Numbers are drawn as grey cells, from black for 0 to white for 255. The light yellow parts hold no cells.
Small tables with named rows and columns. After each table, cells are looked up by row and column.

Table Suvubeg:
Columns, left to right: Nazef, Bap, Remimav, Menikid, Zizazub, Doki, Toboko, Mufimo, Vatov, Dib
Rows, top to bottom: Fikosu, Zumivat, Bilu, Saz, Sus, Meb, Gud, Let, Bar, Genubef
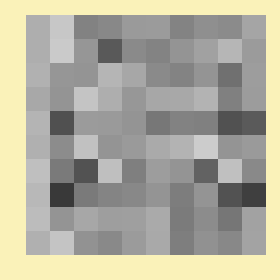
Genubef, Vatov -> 136
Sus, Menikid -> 154
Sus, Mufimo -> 128
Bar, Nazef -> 188
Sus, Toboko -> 130
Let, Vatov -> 82
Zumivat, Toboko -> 148
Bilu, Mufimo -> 148
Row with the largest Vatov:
Gud

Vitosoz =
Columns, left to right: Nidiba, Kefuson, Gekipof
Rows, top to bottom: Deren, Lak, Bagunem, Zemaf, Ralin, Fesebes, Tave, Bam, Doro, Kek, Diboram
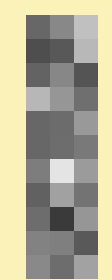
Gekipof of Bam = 115
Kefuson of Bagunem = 135
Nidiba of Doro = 109
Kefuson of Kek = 127
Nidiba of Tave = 125
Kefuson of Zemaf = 150
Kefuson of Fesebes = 109
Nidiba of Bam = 97
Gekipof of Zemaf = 111
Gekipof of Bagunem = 84
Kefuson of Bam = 161
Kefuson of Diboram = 109
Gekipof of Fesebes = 121
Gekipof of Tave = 155
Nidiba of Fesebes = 103
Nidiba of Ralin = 103
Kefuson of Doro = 58
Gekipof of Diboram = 162
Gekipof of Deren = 192
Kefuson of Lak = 88

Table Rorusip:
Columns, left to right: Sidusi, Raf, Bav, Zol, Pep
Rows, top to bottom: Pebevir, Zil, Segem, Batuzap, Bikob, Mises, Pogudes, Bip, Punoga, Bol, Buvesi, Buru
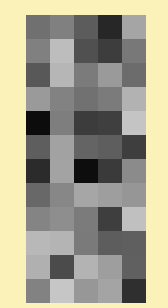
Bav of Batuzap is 113
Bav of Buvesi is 179
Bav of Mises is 100
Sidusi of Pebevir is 112
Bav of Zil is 80
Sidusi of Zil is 128
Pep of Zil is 120
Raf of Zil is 189
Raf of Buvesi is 75
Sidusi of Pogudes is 43
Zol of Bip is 158
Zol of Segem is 154
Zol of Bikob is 63
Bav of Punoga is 123
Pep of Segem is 108

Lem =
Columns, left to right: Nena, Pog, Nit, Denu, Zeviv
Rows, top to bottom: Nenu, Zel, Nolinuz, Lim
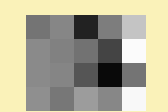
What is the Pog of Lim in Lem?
119
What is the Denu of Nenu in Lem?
125
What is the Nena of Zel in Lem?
138
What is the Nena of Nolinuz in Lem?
138
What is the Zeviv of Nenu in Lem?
196
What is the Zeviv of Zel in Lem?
251
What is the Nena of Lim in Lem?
143
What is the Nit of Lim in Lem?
156
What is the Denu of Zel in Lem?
68
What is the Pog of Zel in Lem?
129
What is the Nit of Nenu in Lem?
34
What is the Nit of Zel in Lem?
114
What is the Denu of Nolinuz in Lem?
9
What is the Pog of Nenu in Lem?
134
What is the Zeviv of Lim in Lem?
248
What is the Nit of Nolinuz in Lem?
85
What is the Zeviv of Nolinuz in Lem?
116
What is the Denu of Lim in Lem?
135
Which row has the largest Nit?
Lim

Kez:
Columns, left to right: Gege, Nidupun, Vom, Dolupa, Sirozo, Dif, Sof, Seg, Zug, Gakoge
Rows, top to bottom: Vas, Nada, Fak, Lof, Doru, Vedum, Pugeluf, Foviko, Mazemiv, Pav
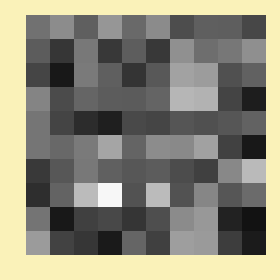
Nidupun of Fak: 24
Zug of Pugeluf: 136
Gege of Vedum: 117
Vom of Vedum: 122
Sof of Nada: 144
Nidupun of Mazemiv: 24
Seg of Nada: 110
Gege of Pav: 155
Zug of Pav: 61
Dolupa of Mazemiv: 72
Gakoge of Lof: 29
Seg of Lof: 178
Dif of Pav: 64
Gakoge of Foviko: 107
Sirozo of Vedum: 100
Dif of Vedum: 140
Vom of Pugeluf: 120

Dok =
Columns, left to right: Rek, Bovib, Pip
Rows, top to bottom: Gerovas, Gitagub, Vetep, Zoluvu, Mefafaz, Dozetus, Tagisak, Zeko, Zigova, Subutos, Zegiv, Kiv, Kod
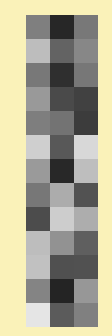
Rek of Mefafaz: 126
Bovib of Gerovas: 39
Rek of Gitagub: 189
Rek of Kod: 229
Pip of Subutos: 95
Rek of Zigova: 76
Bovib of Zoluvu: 74
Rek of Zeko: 119
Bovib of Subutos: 146
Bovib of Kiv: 36
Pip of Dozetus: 216

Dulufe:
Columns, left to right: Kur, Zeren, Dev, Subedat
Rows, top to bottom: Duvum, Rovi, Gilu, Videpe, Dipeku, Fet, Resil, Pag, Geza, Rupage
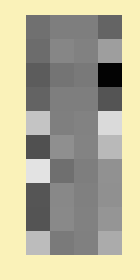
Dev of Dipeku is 130
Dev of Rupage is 128
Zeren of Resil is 111
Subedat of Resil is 145
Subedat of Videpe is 84
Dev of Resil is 126
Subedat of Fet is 185
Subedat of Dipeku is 218
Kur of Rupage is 188
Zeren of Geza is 137
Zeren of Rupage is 122
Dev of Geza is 129
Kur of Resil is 227
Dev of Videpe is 126
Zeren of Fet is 143
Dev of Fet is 131
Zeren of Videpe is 126
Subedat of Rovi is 158
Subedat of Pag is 144
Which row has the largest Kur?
Resil

